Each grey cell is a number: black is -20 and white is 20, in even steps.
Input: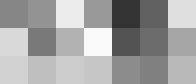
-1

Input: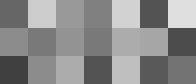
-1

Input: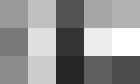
15

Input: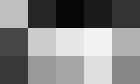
12

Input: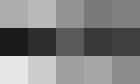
-13

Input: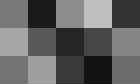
-6
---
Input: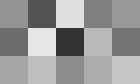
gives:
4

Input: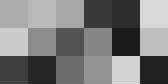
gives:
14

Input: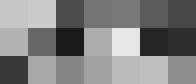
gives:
-9

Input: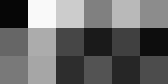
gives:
2

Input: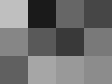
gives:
-9

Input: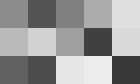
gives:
15

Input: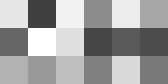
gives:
6

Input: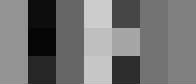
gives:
0

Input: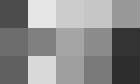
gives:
4
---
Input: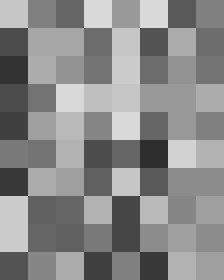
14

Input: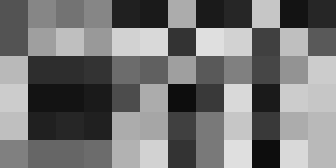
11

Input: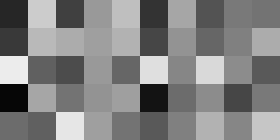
-7

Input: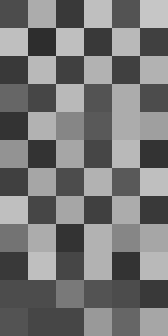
10

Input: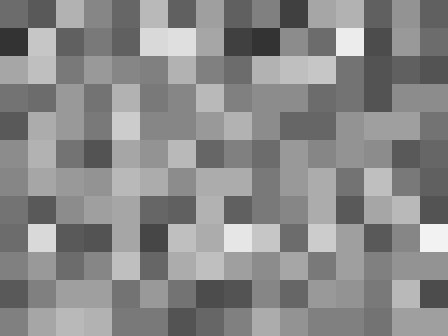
-5

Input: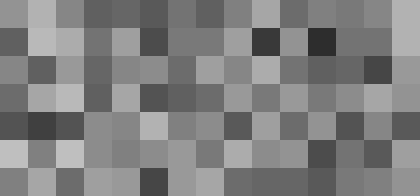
-1

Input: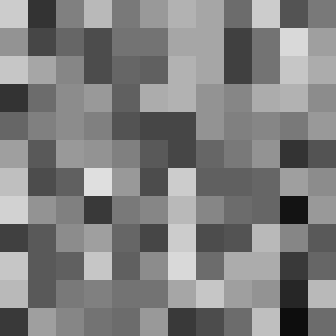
12

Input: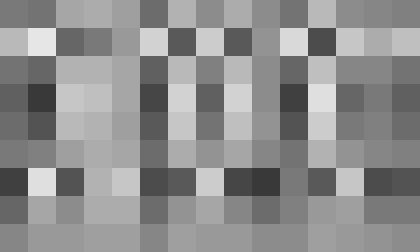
2
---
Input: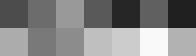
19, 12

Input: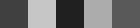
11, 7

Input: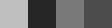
10, -1

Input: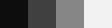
18, 1

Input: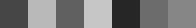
11, 9

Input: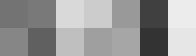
17, 16
